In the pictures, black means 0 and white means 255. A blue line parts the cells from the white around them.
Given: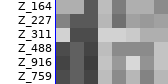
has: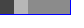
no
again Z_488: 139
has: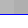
no
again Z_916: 195
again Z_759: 183
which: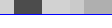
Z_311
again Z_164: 175

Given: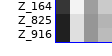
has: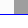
no
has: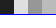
yes

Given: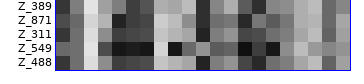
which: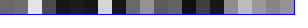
Z_549
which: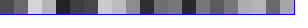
Z_871
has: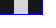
yes

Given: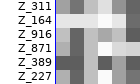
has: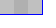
no
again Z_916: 192
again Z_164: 230
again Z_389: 94
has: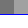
no
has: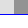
yes
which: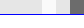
Z_164

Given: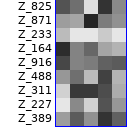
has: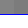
yes
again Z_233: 230
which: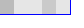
Z_233
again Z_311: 57
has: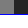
no
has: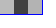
yes

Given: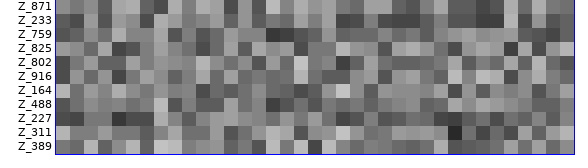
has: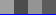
yes
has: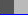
yes
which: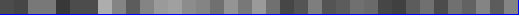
Z_227
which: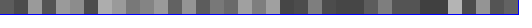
Z_233

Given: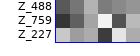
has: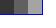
yes
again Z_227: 172
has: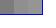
no
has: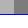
yes

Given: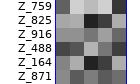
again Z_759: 208
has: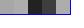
yes
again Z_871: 91
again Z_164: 173

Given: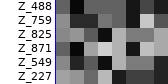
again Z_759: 42
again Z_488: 98
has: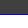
yes
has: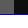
yes
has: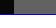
yes
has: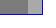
yes

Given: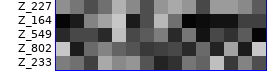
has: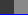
no
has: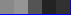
yes
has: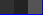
no
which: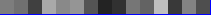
Z_233
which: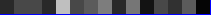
Z_549
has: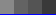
no
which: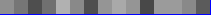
Z_227

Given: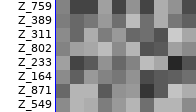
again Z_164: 96
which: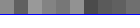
Z_164
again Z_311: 104
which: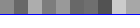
Z_311
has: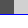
no
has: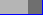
no

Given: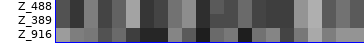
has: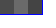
yes
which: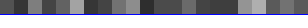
Z_389
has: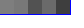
yes
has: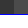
no
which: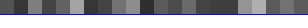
Z_488
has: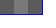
no

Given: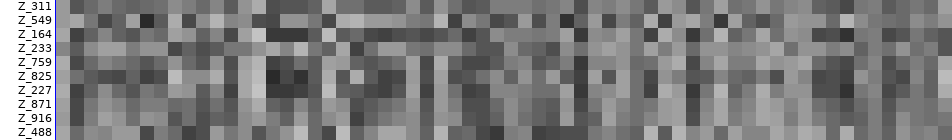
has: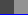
yes
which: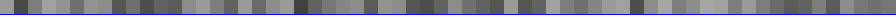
Z_916
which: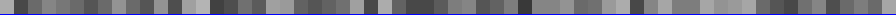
Z_759

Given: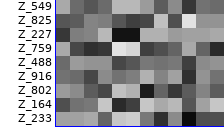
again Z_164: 198
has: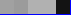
no
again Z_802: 92
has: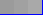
no

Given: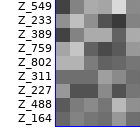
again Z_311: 111
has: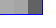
no
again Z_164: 111
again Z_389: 171
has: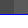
yes
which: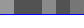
Z_227
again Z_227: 82

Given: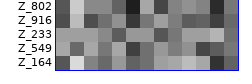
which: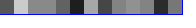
Z_802
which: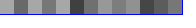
Z_549
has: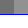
yes
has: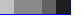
no

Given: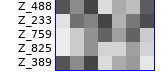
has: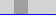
no
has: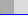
no
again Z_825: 211
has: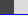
yes
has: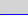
yes
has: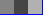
yes

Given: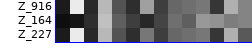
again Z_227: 119
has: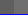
no
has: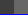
yes

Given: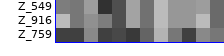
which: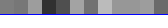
Z_549
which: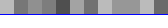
Z_916
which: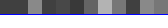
Z_759

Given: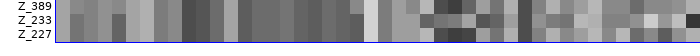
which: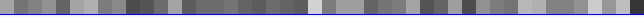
Z_233
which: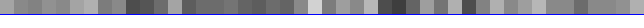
Z_389
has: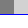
no

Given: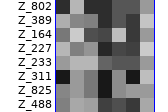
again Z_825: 154
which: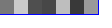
Z_164
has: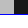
no
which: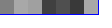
Z_488
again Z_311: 24

